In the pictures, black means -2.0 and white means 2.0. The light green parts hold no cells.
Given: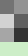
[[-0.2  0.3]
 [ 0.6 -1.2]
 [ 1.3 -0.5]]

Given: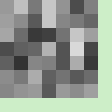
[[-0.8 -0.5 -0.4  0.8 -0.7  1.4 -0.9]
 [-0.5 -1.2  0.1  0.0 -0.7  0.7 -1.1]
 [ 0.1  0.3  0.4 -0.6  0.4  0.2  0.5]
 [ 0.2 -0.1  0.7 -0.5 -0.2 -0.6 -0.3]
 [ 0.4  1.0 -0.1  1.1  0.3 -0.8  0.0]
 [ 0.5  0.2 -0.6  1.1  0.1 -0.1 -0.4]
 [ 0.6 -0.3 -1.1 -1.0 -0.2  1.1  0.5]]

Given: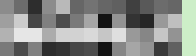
[[-0.1 -0.8  0.0 -1.3 -1.2 -0.9 -0.8 -1.7  0.1  0.6  0.3 -1.1 -0.5]
 [ 0.2 -0.3 -1.3  0.2  0.9 -0.4 -0.2 -0.4 -0.5 -1.0 -0.6 -0.3 -0.4]
 [ 0.5  1.2 -0.9  0.0 -0.8 -0.1  0.6 -1.7  0.3 -1.2 -1.4  0.4  1.0]
 [ 0.8  1.6  1.6  0.7  1.3  1.3  1.4  1.1  1.5  0.4  0.1  1.1  0.3]]

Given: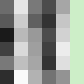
[[-1.6  0.9  0.4 -0.8  1.3]
 [-1.3  1.9  0.8 -0.2  0.3]
 [-1.0  1.4  0.5 -1.0  1.7]
 [-0.6  1.2 -0.5 -1.2  1.1]
 [-0.3  1.6 -0.1 -0.8  0.6]
 [-0.1  1.0  0.6 -1.2  1.5]]

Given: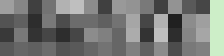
[[-1.1 -0.1 -1.2 -0.9 -1.3 -0.9  0.2  0.0 -0.4  0.7 -1.2  1.0 -1.3  0.1
   0.6]
 [-0.7 -0.5 -1.3 -0.1 -0.8 -0.3 -0.3 -0.5 -0.2  0.6 -0.9  0.8 -1.5  0.2
   0.5]
 [-0.6 -0.4 -0.5 -0.3 -0.7 -0.6 -0.4 -0.2 -0.4  0.0 -0.5  0.2 -0.8 -0.1
   0.0]
 [ 0.5  0.1 -1.0 -0.2  0.8  1.0  0.2 -1.0  0.4  0.3 -0.1 -1.0  0.3 -0.6
  -0.9]]

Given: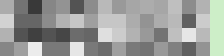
[[ 0.1  0.5  1.7 -0.1 -0.1  1.6 -0.1 -0.3  0.5 -0.1 -0.2  0.4  0.0 -0.5
   0.3]
 [ 0.7 -0.2 -1.1  0.1  0.3 -0.7  0.2  0.9  0.4  0.6  0.7  0.6  1.0  0.2
   0.8]
 [ 0.8 -0.7 -1.0 -0.7 -0.9 -0.3 -0.4  1.5  1.2  0.8  0.4 -0.2  1.0  1.6
   0.9]
 [ 1.3 -0.4 -0.4  0.2  0.8  1.1  0.5  1.1  1.1  0.7  0.3  0.7  0.9 -0.5
   1.2]]
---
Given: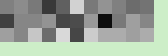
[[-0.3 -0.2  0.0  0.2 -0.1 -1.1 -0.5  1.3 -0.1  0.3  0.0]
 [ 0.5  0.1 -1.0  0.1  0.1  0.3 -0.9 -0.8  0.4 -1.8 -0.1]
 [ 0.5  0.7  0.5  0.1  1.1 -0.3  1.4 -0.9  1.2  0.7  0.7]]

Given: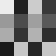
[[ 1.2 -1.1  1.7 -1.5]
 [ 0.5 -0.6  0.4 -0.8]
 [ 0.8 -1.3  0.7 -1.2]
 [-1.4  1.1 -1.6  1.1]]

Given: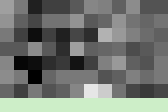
[[-0.7 -0.7  0.5 -0.1 -1.5 -1.0 -1.0 -0.6  0.1  0.0 -0.5  0.2]
 [-0.4 -0.2  0.3 -0.5 -0.9 -0.2 -0.2  0.3 -0.6 -0.4  0.3 -0.2]
 [-0.3 -0.5 -0.1 -1.0 -1.8 -1.0 -1.5 -0.9 -1.3  0.8  0.4  0.0]
 [-0.6 -0.3 -0.6 -0.6  0.2 -0.6 -1.3  0.5 -0.5 -0.4 -0.3 -0.8]
 [-0.7 -0.1  0.1 -1.9 -1.8 -1.3 -1.1 -1.7 -1.0  0.0  0.4 -0.5]
 [-0.3 -0.1  0.2 -0.1 -2.0 -0.4 -0.1 -0.1 -0.1 -0.7 -0.5  0.0]
 [-1.1 -0.9 -0.4 -1.0 -0.1 -0.7 -0.5  0.1  1.6  1.2 -0.2 -0.9]]

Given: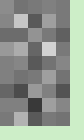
[[ 0.0 -0.1  0.2 -0.2 -0.1]
 [ 0.5 -0.1  0.1  1.1 -0.6]
 [-0.1 -0.5 -0.3 -0.3  0.3]
 [ 1.3 -0.1  0.4  0.7 -0.4]
 [-0.2  0.1  0.0  0.1 -0.6]
 [ 0.5 -0.2  0.0 -0.2 -0.1]
 [ 0.0 -0.7 -0.4 -0.8  0.4]
 [ 0.5  0.1  0.0  0.0 -1.1]
 [-0.1 -0.2 -0.1  0.8 -0.6]]

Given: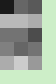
[[-0.4 -0.6 -1.6]
 [ 0.9  0.7  0.9]
 [-0.2 -0.8 -0.2]
 [-0.4 -0.2  0.0]
 [ 1.2  0.4  0.7]]

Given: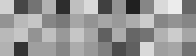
[[ 1.7 -0.4  1.3 -0.9 -0.2  0.8 -1.3  1.0  1.4 -1.0  0.3 -1.5  0.1  1.4]
 [ 0.3  0.1  0.3  0.9  1.1  0.1 -0.1  0.6  0.3  0.6  0.4  0.7  1.2  0.1]
 [ 1.2  0.6  0.9  1.1  0.3  1.0  0.4  1.1  0.6 -0.5  0.7 -0.4 -0.2  0.8]
 [ 0.6 -0.2  0.8 -1.2  0.5  0.5  0.1  0.7  0.4  0.0 -0.8 -0.5  1.4  0.5]]

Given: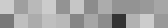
[[ 0.4  0.6  1.2  0.5  0.9  1.2  0.3  1.1  0.2  0.7  0.3  0.3]
 [ 1.2  0.4 -0.1  1.0  0.7  1.0  0.9  0.1  0.6  0.2 -1.2  0.8]]
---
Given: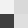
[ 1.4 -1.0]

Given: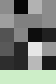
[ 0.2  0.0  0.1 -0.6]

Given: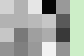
[0.4 1.1 0.5 0.0]

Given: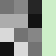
[-1.4  0.7  1.4]

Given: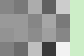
[ 1.2  0.6  0.2 -0.3]

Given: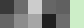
[-0.5 -1.5]
